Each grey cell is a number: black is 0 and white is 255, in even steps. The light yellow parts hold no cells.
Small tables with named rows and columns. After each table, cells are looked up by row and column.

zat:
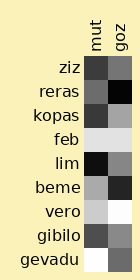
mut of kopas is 57
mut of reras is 108
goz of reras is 4
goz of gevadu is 107
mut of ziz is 60
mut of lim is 14
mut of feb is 226
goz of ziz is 117
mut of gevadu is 254
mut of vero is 204
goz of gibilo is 137
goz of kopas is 164
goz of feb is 226
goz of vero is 253
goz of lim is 134
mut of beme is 170
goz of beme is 36
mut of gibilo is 78

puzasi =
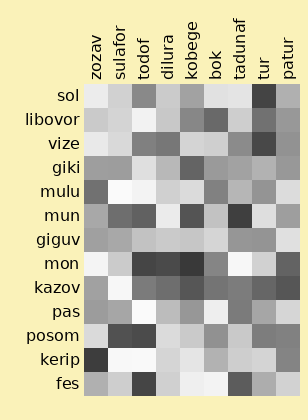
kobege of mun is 84
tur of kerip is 212
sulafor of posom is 81
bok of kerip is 178
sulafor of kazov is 247
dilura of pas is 188
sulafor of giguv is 168
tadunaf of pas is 123
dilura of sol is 203
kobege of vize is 212
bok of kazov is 116
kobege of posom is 202
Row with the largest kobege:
fes

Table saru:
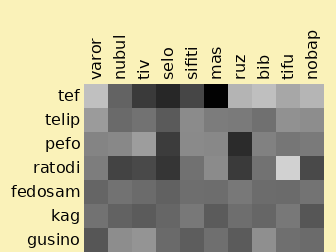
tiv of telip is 114
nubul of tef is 99
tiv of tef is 58
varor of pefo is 132
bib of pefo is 129
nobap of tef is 181
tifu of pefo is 118
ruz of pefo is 43
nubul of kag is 98
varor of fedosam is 101
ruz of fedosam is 120
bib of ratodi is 114
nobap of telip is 141
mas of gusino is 111
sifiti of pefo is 138
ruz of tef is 180
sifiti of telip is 139
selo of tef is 39
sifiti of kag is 120
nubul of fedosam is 114
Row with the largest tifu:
ratodi

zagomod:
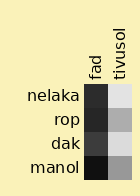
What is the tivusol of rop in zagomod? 173
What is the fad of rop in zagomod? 38
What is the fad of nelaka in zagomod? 44
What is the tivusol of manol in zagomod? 152
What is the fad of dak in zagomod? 60
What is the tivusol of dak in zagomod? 219

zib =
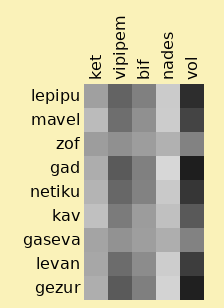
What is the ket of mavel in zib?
187
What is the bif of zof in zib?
157
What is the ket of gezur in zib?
174
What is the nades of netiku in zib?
201
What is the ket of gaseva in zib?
164
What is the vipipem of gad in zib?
90

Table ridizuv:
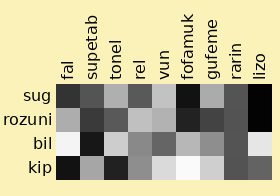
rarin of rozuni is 83
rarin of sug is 84
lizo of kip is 99
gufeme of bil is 142
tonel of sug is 175
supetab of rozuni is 58
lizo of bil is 230
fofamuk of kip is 250
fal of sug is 51
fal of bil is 244
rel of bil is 137
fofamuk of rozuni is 34
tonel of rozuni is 89
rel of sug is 89
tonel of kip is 33
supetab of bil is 23

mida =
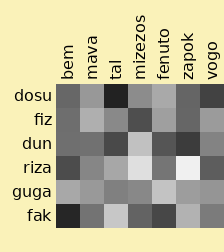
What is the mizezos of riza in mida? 223
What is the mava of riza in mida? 134
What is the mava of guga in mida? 153
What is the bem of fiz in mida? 110
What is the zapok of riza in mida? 240
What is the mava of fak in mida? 115
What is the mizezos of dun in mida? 193

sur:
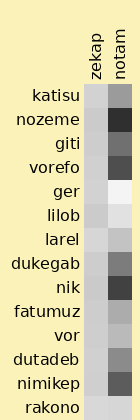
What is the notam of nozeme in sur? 47
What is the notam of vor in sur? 186
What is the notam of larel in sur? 195
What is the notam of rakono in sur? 214
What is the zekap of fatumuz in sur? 205
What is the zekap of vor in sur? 206

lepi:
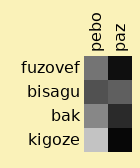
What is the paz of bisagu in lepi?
95
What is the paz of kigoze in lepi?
7
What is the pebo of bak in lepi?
135
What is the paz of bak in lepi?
42
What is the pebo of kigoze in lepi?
195
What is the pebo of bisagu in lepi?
81
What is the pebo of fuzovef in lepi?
116
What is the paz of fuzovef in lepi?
15

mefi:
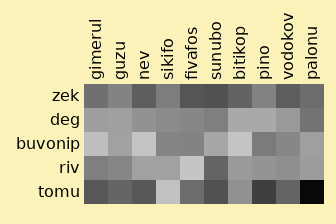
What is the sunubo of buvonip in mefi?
166
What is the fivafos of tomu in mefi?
108
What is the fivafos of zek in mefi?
85
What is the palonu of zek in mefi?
109
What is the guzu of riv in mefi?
134
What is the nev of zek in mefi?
94
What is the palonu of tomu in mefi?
8
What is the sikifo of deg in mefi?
139
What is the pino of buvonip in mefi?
123
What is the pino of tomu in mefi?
63
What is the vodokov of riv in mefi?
143
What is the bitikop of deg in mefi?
169
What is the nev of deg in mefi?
146
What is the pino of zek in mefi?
130
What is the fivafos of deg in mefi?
135
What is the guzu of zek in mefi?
131
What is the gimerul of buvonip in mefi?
190
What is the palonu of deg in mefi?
115

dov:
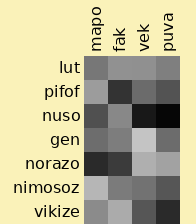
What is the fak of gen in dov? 125
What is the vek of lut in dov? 144
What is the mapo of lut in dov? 119
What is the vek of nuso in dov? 24
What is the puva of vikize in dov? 42
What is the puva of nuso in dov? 6
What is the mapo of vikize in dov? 139
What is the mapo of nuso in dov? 80
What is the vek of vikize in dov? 86
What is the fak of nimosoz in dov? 123
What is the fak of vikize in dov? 171
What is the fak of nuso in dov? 136
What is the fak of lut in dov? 145
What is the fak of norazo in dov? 59
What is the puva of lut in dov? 127
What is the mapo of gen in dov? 109

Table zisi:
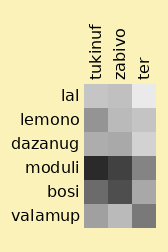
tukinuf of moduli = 42
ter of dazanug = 210
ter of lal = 234
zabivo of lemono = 186
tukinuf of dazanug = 173
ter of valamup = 121
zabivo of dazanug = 169
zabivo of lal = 192
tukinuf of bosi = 107
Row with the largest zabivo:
lal

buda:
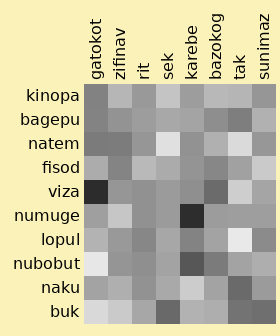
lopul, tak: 233
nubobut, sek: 163
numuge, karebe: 45
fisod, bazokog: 135
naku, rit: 146
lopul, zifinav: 153
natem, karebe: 146
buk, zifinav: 202
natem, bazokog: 176
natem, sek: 224
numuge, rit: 145
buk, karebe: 178
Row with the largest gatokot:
nubobut

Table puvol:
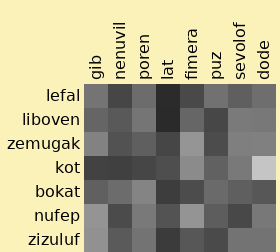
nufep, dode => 120
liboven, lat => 42
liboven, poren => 117
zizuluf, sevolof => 115
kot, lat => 78
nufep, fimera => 148
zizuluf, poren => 115
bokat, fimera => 76
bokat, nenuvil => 108
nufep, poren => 121
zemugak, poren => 95
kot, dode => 197
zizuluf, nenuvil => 90
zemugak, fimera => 149

